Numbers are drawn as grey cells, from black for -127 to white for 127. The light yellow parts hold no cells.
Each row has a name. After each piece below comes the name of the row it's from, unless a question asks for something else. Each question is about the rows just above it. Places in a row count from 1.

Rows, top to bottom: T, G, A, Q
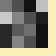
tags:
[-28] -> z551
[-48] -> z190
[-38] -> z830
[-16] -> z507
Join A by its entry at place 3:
z507
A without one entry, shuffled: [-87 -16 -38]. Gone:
[-109]
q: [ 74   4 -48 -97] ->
G
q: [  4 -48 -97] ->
G
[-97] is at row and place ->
G, 4

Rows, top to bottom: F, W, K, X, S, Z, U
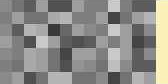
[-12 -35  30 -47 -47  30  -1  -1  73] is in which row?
F
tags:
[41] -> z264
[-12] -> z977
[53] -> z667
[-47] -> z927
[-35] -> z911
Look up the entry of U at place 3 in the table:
z927
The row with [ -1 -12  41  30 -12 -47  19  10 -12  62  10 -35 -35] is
Z
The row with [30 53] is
W
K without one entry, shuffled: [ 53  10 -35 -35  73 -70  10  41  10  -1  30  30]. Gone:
[-23]
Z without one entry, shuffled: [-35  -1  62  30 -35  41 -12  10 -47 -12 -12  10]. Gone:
[19]
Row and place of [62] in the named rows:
Z, 10

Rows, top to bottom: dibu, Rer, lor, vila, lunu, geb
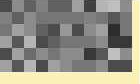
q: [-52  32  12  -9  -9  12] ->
geb
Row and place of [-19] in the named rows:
lunu, 3
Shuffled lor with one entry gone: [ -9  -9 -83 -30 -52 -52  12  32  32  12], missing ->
[23]
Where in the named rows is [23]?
lor, 6
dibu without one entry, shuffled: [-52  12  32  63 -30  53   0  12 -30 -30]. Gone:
[-62]
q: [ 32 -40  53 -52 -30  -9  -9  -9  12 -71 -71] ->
vila

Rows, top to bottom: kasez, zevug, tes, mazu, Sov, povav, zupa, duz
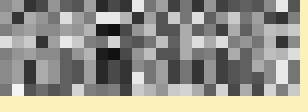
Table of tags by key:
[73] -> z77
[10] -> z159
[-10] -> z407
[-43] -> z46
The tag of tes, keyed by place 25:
z77
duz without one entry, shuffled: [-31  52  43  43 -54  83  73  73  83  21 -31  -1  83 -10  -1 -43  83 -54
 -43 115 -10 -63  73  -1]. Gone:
[-19]
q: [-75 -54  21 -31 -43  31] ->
kasez

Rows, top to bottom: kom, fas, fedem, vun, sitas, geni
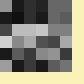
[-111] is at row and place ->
fas, 2
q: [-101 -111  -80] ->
fas
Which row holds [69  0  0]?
fedem
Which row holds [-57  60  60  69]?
fedem

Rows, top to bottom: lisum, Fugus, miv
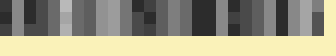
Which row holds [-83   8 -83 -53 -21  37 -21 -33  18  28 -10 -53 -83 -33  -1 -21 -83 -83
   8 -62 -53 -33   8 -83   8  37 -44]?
Fugus
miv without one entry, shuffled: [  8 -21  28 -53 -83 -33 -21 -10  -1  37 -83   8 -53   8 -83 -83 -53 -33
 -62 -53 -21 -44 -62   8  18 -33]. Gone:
[48]
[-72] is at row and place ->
lisum, 1

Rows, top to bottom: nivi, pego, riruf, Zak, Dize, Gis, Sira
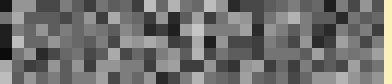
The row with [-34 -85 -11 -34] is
pego
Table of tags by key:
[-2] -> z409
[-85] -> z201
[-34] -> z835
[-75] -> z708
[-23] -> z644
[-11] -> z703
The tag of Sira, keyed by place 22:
z644
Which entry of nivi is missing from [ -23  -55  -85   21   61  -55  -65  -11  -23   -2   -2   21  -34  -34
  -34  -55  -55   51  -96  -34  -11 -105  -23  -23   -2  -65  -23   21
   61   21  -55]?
[-44]
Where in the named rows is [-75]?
Gis, 20
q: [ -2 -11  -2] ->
Dize
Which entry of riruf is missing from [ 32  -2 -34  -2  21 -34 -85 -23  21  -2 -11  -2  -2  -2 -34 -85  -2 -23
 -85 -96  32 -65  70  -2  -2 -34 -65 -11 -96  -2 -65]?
[9]
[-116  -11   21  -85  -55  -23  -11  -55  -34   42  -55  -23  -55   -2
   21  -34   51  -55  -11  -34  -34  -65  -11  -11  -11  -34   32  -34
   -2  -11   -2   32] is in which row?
Dize

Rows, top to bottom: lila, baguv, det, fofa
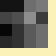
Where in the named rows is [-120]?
det, 1
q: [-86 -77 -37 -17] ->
fofa
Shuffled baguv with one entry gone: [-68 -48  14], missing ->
[-59]
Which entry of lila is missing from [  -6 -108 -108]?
[-17]
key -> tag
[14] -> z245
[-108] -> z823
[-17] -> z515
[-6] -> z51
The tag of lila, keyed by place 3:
z515
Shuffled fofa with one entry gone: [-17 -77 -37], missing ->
[-86]

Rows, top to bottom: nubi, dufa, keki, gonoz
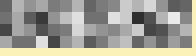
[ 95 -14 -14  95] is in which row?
dufa
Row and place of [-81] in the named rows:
dufa, 12
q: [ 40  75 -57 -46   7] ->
keki
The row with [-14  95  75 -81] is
dufa
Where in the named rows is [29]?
gonoz, 15

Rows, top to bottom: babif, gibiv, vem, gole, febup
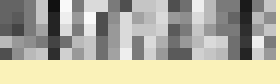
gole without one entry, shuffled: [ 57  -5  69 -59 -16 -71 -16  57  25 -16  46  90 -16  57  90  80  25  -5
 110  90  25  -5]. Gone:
[14]
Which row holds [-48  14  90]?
gibiv
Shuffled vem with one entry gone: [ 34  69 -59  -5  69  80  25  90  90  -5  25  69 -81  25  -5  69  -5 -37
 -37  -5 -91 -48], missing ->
[101]
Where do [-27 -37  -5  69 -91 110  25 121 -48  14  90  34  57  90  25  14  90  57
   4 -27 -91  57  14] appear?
gibiv
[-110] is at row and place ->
babif, 5
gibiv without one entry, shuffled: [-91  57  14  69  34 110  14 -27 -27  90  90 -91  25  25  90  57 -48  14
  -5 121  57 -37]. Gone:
[4]
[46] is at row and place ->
gole, 14

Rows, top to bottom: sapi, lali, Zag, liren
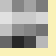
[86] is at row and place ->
lali, 4
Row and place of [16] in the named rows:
Zag, 2

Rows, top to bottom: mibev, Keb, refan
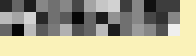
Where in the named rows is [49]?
refan, 6
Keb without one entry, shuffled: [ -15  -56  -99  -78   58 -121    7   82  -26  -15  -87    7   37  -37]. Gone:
[18]
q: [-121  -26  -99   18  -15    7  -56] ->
Keb

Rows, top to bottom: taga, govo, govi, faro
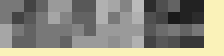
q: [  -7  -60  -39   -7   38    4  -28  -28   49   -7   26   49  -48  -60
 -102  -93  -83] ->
govo
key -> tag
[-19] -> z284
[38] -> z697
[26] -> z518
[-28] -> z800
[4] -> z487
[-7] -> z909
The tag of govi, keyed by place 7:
z487
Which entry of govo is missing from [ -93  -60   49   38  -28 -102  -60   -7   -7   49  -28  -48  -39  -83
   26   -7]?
[4]
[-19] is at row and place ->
govi, 14
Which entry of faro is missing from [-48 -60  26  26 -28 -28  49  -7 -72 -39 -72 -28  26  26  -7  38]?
[15]
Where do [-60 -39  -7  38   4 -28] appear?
govo
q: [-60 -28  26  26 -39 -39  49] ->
taga

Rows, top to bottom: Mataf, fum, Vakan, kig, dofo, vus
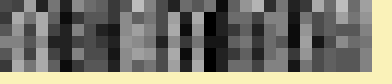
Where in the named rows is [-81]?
Mataf, 23
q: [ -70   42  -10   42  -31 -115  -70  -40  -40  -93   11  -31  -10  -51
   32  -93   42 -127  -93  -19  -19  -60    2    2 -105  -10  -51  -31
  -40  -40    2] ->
vus

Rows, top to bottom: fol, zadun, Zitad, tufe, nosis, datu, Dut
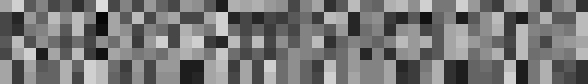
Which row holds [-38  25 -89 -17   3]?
Zitad
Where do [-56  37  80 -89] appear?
zadun
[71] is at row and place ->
nosis, 19
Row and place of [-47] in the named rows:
tufe, 3
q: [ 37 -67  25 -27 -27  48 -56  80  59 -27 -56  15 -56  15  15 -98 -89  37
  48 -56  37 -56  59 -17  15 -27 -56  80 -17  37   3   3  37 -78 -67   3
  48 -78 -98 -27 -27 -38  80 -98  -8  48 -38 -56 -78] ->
Dut
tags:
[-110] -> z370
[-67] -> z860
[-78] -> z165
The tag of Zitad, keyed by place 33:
z165

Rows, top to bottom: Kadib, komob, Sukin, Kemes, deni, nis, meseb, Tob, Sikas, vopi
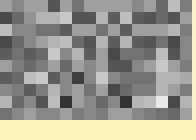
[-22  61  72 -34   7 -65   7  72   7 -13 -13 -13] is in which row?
meseb
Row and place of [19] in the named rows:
komob, 3
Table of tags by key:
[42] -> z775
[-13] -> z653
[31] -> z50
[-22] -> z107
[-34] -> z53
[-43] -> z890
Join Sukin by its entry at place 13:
z50
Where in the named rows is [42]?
meseb, 16
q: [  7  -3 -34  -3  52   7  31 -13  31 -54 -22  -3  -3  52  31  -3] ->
Tob

